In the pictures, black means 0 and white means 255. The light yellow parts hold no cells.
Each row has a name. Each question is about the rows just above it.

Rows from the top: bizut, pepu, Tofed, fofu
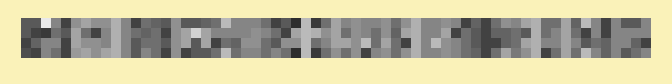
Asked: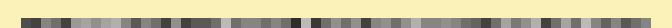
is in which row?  fofu
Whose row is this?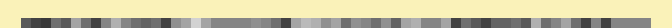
pepu
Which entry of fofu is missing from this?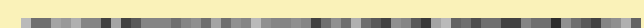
[121]
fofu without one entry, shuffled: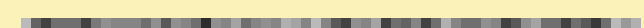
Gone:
[78]
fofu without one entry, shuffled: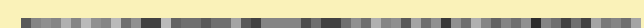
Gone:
[153]

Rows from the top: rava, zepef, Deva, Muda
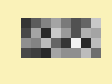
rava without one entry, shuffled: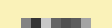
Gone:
[122]
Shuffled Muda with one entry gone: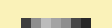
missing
[110]
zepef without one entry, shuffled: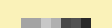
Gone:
[154]
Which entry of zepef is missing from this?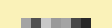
[176]

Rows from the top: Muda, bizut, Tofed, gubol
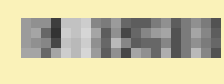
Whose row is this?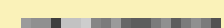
Muda
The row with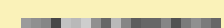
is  Tofed
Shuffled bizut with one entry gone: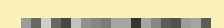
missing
[214]
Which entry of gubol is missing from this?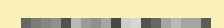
[174]

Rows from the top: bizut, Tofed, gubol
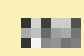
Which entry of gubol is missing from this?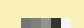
[138]
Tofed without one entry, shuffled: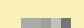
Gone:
[106]

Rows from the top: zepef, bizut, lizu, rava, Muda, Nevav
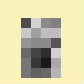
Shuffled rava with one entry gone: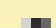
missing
[68]
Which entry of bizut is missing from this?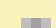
[200]
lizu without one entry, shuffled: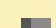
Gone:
[148]

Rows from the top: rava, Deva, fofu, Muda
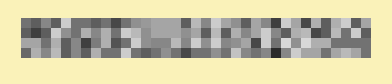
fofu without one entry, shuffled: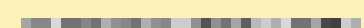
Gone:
[124]
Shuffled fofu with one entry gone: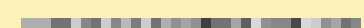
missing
[83]
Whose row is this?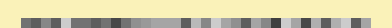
rava
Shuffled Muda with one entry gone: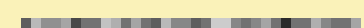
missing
[104]
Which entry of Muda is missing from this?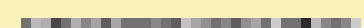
[104]
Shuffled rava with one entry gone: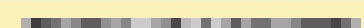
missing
[153]
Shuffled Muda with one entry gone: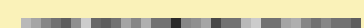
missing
[194]

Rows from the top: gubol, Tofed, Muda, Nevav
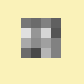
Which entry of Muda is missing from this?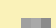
[129]
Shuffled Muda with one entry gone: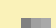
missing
[140]
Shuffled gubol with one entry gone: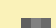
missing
[119]
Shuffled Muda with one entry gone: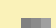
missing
[169]
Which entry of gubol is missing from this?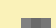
[96]

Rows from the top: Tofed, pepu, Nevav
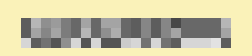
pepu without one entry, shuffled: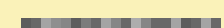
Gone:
[182]
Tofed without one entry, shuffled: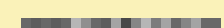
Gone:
[155]
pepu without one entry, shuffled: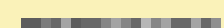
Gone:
[173]

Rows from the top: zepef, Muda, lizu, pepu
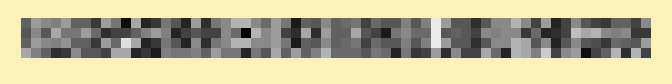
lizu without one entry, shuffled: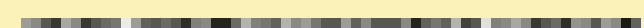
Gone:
[78]
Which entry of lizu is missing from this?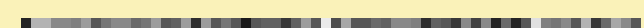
[147]

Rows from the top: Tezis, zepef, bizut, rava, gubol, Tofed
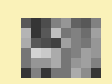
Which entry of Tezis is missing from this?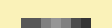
[98]
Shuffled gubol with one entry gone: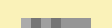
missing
[129]
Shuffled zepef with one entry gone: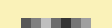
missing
[180]
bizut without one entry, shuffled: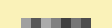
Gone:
[150]
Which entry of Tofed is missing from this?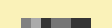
[140]
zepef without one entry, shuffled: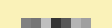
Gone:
[109]
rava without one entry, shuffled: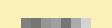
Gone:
[201]

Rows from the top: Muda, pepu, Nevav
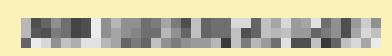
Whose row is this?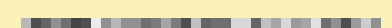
Muda
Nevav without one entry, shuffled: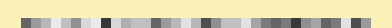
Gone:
[111]
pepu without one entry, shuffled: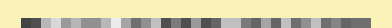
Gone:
[89]
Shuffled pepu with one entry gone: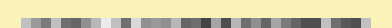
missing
[133]
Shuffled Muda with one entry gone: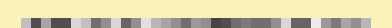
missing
[204]
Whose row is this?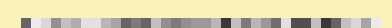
Nevav
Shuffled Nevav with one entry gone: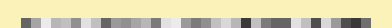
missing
[174]

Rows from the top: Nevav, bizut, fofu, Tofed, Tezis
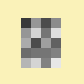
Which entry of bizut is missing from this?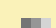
[222]
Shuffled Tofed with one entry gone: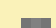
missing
[108]
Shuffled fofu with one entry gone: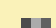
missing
[159]

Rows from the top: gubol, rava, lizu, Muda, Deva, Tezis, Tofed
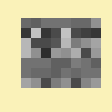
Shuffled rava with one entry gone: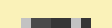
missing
[63]
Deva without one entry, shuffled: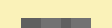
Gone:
[124]
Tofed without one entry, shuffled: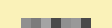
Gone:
[133]

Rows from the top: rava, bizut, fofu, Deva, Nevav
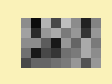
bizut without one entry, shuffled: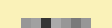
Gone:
[43]
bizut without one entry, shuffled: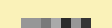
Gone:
[161]
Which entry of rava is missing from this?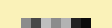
[131]
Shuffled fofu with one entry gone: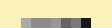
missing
[92]
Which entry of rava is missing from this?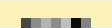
[34]

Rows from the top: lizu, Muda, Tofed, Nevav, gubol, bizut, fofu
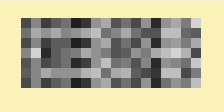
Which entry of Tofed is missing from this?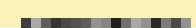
[157]
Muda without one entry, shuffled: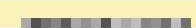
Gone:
[104]
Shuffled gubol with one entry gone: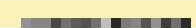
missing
[200]

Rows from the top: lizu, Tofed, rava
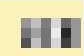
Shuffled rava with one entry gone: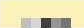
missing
[83]
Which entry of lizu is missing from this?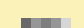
[191]
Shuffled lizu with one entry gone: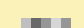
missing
[126]
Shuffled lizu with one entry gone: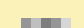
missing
[105]
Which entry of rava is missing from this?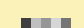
[83]
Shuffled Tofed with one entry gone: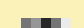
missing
[161]

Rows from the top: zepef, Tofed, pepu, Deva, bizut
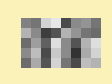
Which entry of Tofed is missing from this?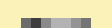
[84]
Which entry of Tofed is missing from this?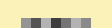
[108]
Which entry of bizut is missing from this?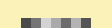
[189]
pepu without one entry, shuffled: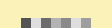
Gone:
[96]
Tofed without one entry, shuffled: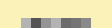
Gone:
[62]
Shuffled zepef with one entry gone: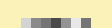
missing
[129]
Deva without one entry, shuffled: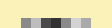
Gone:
[200]

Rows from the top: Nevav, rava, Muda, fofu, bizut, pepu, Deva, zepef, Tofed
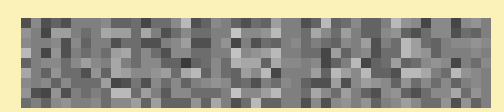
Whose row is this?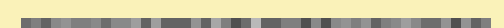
Tofed
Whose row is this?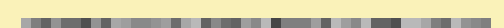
pepu
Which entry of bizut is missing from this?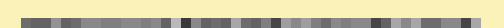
[176]
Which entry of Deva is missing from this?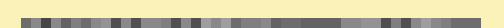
[118]
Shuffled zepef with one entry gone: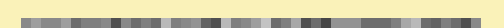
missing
[90]

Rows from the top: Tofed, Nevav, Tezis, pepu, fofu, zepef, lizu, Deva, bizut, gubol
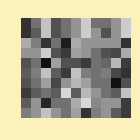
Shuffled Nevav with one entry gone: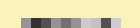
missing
[92]
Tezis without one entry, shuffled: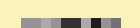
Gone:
[125]
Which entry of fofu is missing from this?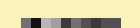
[103]
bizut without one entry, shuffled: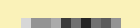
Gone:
[136]

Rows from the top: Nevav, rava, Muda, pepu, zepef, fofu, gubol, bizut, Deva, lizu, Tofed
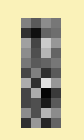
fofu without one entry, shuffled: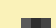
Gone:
[128]
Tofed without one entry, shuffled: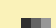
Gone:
[38]
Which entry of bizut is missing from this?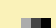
[58]
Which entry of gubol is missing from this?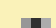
[224]
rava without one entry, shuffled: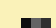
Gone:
[110]

